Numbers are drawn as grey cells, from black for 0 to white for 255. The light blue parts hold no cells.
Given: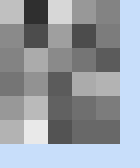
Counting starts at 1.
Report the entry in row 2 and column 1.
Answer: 138
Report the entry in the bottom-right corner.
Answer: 104
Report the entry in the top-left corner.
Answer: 192
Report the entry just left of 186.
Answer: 152
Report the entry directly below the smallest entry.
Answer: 76
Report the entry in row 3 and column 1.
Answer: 131

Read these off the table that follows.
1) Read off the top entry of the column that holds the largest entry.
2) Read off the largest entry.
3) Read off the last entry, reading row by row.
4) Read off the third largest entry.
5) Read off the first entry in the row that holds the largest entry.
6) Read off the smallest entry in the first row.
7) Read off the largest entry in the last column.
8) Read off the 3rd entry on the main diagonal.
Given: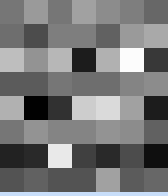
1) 126
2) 252
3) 103
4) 218
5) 190
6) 103
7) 169
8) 183

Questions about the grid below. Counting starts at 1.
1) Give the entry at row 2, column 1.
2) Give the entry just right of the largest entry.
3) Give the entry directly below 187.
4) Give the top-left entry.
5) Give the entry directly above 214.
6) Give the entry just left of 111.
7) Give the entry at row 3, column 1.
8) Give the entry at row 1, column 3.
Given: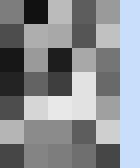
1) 77
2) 226
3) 168
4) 125
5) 99
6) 125
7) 23
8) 187

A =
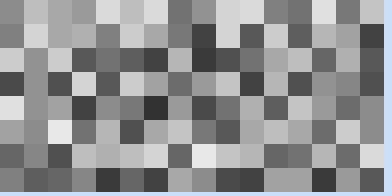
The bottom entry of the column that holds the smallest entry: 67
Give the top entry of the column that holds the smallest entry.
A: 217
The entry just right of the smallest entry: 154
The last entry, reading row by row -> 89
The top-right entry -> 196
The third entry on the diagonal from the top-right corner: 102
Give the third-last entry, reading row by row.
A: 59
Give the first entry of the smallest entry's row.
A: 223
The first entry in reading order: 140
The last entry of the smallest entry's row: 140
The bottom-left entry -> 128
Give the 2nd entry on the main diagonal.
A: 211
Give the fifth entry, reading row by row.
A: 217
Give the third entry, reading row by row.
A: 168
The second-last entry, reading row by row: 154
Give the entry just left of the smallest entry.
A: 121
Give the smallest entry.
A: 51
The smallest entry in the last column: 67
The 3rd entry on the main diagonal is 203
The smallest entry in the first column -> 75
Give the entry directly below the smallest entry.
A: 168
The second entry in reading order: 190

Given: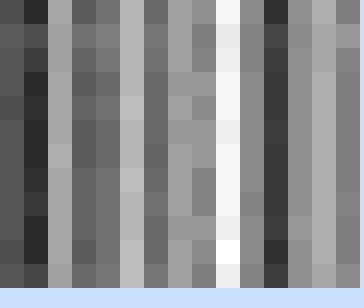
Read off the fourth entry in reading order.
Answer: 91
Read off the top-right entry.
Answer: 126
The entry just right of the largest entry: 139
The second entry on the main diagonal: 77
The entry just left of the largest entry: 139
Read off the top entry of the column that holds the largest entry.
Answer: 247
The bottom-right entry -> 139
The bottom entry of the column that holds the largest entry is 239
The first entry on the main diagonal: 77
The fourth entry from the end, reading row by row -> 63
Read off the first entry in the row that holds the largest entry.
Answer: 77
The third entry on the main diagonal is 160
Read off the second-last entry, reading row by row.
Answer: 168
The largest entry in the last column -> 153
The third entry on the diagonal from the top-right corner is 145
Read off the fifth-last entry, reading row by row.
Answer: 132
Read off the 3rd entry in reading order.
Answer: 168
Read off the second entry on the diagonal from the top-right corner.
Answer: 168
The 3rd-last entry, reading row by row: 145
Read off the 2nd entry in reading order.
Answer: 41
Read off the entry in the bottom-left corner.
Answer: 84
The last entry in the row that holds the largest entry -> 126

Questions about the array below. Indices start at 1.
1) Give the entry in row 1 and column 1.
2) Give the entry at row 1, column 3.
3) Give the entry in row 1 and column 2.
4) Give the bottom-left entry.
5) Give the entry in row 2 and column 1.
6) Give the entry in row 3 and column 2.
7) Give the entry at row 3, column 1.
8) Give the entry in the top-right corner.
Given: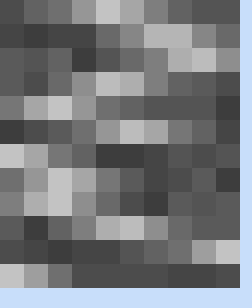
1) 76
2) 111
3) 98
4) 195
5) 69
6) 84
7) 90
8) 84

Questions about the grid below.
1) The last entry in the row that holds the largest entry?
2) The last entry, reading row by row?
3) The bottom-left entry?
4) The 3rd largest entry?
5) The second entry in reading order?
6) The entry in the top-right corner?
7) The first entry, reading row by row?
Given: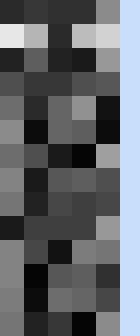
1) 210
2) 139
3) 117
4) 188
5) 55
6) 139
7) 42

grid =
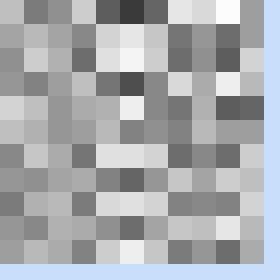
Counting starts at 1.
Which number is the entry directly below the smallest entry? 230
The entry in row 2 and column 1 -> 164
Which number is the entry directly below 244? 78
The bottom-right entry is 171
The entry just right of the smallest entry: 101
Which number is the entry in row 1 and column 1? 191
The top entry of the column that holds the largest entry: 252
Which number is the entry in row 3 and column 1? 144
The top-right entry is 158
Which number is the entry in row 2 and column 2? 185
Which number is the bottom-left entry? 158
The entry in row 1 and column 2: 123
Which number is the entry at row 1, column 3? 144
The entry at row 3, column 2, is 205
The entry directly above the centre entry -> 238
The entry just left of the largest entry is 217
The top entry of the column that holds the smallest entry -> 58
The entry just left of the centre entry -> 185
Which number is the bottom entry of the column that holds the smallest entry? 238
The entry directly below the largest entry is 109
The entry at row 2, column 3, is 164
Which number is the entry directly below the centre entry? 224

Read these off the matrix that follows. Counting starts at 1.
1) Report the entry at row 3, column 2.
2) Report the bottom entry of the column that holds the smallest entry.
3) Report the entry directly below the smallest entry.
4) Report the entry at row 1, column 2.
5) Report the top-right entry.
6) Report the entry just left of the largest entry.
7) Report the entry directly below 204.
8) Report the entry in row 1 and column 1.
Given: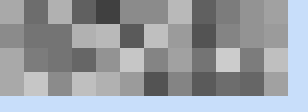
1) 124
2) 177
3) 185
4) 109
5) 161
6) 116
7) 109
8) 169
